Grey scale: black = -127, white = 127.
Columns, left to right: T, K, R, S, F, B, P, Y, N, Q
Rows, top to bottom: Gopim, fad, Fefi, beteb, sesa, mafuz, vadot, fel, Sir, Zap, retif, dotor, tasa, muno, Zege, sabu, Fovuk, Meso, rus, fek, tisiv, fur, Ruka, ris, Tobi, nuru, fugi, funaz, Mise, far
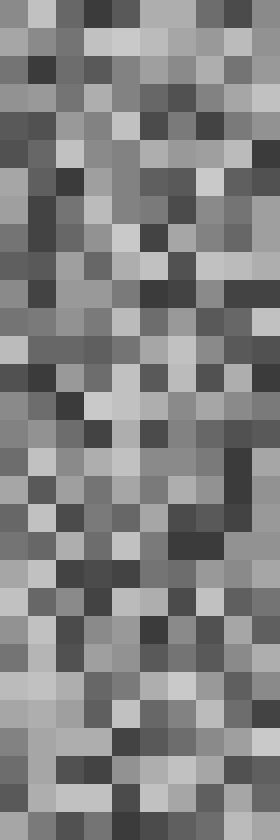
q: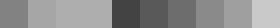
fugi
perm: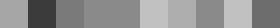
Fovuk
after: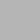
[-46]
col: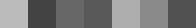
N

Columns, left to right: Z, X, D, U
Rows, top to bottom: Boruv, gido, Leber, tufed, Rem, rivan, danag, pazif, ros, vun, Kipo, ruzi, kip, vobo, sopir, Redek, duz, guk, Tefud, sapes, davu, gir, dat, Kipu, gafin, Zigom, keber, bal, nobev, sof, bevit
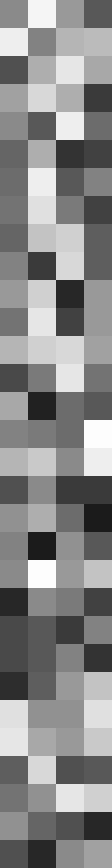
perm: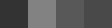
Kipu
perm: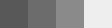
Rem
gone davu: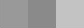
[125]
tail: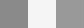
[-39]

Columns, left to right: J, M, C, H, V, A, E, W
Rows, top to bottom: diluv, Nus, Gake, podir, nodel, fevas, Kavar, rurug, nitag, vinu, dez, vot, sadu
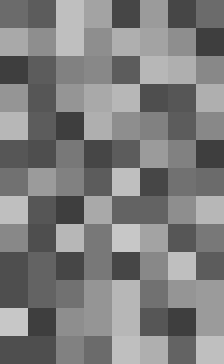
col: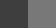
C
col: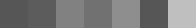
E
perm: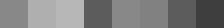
Gake

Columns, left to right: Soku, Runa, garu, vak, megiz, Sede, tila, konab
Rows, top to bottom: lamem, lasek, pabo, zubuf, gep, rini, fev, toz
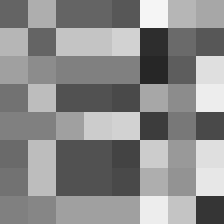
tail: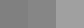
[ 32  32 109  68 -74]
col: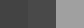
megiz
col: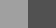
garu
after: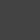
[76]

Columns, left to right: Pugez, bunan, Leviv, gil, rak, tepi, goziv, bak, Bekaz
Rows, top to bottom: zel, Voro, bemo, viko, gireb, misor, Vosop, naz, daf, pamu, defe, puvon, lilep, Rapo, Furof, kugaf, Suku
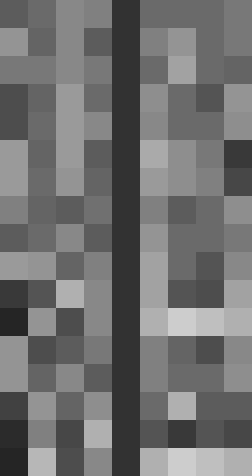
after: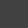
[20]
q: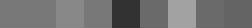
bemo
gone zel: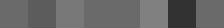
[8]
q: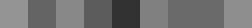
Rapo
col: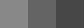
Leviv
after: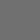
[-77]

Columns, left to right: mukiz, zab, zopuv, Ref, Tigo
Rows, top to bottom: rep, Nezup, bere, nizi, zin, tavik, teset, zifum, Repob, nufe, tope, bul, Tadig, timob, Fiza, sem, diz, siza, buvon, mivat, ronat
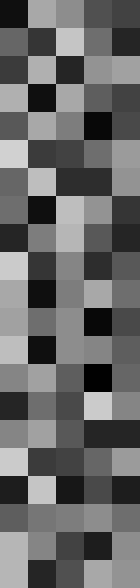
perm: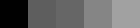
timob
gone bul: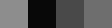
[33]
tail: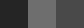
[75  5]
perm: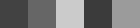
diz
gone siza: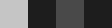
[-104]
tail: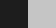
[-104  -54  -98]
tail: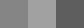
[-126  -25]

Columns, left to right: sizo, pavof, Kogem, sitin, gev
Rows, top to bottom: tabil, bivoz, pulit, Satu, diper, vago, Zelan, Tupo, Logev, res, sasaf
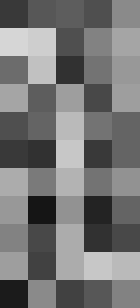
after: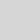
[78]
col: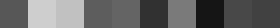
pavof
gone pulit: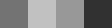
[-19]
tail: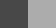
[-78 -55]

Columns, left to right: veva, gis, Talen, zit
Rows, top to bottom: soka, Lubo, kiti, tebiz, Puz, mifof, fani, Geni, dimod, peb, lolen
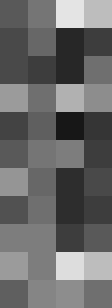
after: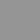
[-24]
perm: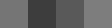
mifof
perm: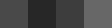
Lubo
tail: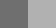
[13]

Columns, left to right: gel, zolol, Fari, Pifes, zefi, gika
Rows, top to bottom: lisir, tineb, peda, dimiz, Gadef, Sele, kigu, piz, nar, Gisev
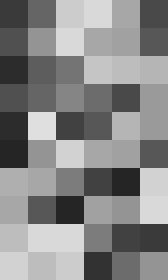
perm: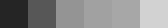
Sele
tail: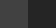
[82]
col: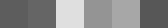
zolol

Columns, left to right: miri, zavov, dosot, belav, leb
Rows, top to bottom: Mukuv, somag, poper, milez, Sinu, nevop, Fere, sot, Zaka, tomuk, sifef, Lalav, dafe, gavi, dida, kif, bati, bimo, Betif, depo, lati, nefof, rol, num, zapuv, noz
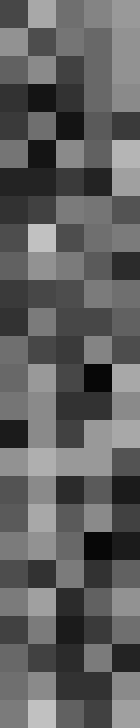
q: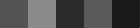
bimo
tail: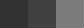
[-10 -44]
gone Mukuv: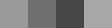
[4]
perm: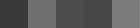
sifef

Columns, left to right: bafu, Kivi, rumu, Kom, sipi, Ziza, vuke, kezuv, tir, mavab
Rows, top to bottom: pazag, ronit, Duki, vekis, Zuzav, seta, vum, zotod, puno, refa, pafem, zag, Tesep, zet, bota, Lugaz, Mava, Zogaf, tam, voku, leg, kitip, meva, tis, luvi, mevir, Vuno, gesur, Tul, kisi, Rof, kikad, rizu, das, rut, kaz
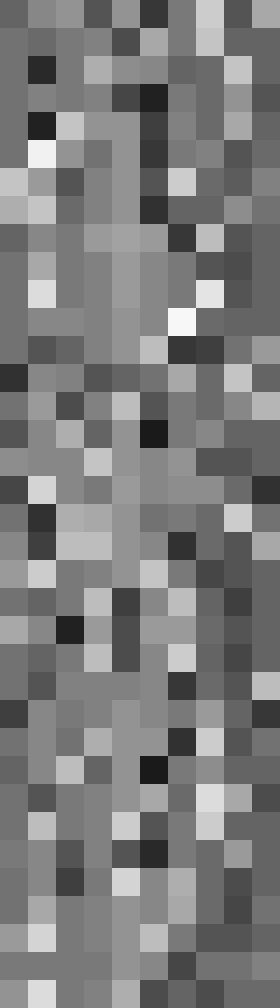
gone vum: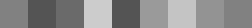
[-35]
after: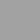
[26]
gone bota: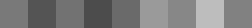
[53]

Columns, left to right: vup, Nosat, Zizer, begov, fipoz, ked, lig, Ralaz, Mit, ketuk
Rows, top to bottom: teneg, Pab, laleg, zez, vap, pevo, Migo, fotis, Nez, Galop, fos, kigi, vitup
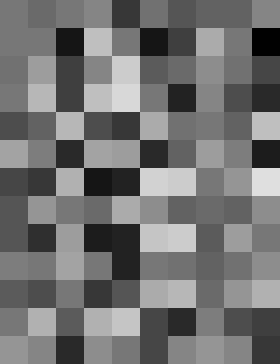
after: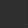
[29]
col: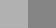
Nosat
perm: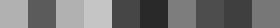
kigi

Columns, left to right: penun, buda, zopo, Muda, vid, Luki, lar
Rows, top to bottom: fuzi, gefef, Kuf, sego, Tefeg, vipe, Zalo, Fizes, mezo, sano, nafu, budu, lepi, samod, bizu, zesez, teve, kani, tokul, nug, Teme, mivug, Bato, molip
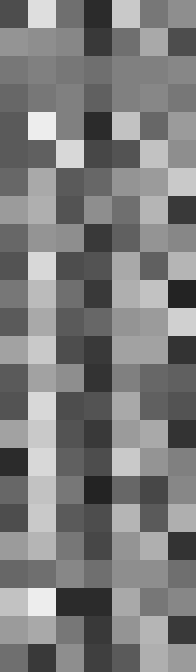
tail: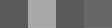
[20 27 80]
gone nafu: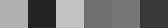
[59]
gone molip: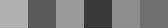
[-64]
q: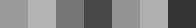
nug

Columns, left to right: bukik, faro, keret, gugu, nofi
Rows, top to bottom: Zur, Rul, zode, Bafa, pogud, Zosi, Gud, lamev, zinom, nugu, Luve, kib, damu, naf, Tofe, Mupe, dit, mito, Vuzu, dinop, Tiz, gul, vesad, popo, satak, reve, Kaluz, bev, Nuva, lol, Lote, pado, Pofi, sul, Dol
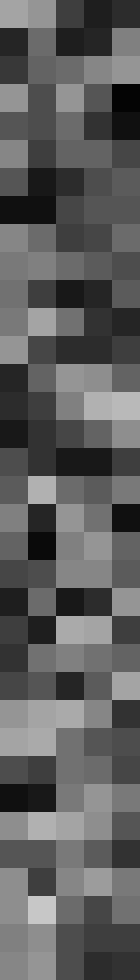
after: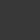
[-28]
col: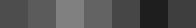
bukik
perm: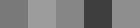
pado
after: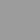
[-6]
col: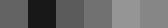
gugu

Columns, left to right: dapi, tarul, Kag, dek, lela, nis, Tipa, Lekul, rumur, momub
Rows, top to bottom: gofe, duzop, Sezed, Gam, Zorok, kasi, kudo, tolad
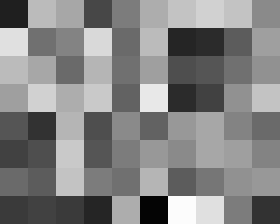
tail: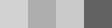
[104 -84 -62  17  67]
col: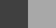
Lekul
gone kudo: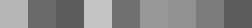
[-9]
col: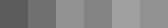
rumur

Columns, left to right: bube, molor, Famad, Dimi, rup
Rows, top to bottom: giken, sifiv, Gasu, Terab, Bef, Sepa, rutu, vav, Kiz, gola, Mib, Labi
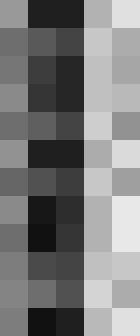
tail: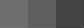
[78 18]
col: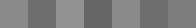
bube

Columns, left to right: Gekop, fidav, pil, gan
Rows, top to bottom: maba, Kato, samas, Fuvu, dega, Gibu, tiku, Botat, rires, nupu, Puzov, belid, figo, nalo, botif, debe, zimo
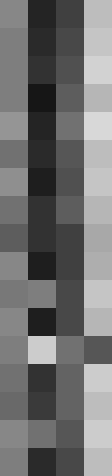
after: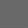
[-69]
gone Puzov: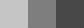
[-7]
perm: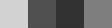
samas
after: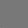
[-1]
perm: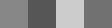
debe

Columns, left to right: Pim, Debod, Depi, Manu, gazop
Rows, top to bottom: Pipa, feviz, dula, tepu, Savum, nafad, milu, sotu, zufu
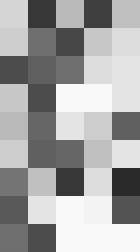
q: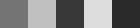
milu
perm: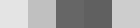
nafad
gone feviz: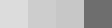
[-57]
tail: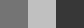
[ 92 -85]
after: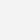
[-44]
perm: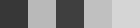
Pipa

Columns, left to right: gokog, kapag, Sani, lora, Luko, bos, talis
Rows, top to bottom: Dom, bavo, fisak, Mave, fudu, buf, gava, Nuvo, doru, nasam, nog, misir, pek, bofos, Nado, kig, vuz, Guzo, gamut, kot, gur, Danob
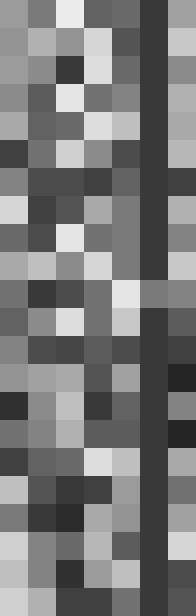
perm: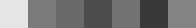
doru
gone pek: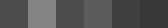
[-57]

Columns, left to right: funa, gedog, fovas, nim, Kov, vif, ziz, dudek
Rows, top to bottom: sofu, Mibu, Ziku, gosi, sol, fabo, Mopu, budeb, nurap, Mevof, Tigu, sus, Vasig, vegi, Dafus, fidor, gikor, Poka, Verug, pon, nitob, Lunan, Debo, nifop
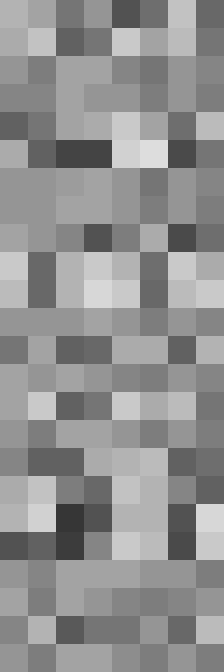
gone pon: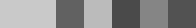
[-67]
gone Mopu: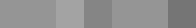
[28]
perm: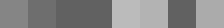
gikor
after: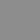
[-2]
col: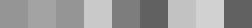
gedog
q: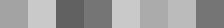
Dafus
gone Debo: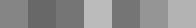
[-38]

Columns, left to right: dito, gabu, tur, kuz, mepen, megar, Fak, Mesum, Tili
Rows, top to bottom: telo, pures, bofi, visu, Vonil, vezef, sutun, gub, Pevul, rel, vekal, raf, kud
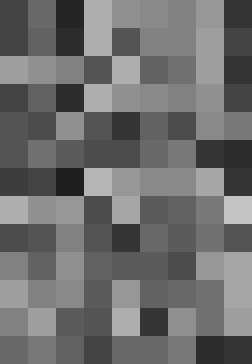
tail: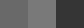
[-82]
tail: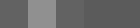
[-51  23  38]
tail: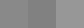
[-74]
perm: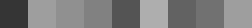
bofi
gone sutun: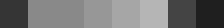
[-66]

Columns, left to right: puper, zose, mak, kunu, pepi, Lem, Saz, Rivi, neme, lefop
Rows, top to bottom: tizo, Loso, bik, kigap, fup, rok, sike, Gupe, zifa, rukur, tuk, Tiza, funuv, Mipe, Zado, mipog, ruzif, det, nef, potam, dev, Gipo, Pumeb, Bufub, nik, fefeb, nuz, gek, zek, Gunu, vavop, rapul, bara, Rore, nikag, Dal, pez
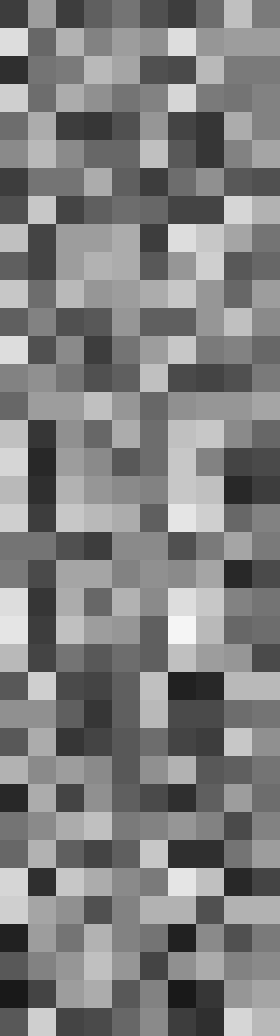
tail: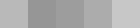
[ 22 -24  29]
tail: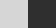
[ 71  44  10  -5 101  64 -87 -59]
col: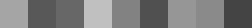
neme
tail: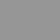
[37]
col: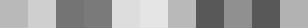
puper
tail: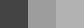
[ 44 -39  22  79 -39 -24]

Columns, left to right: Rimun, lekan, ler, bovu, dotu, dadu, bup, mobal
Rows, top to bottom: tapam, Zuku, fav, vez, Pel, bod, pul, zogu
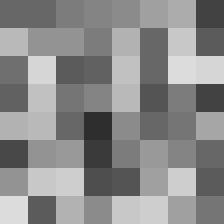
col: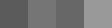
ler
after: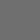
[86]

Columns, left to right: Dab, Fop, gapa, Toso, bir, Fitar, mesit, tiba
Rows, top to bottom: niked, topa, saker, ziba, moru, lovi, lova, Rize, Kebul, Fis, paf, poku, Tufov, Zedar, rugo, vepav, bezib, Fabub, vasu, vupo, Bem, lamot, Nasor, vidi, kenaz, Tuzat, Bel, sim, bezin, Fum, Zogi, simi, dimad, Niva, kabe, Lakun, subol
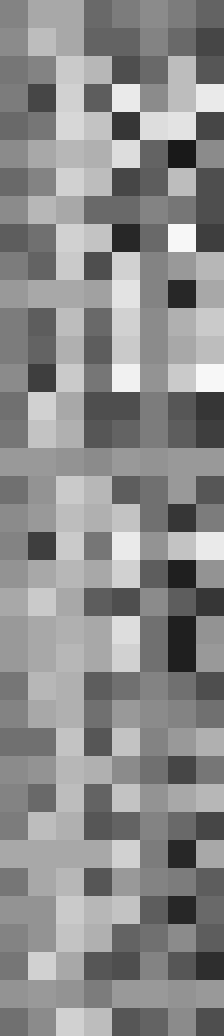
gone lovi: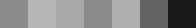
[93]
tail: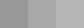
[ 40  81 -15 -96  25]
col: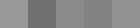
Dab
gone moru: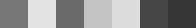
[87]
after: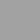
[99]

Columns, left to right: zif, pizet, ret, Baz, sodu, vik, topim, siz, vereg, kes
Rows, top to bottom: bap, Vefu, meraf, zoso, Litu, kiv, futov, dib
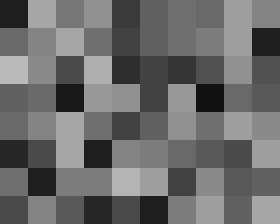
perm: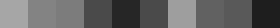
dib
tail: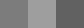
[38]
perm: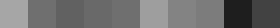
Vefu
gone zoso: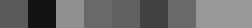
[-103]
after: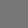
[16]
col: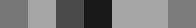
ret

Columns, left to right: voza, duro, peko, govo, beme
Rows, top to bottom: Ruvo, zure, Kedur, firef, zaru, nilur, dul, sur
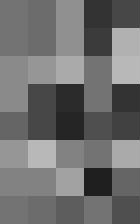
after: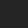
[-48]
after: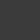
[49]
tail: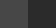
[-12 -76]
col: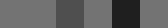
govo
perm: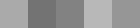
nilur

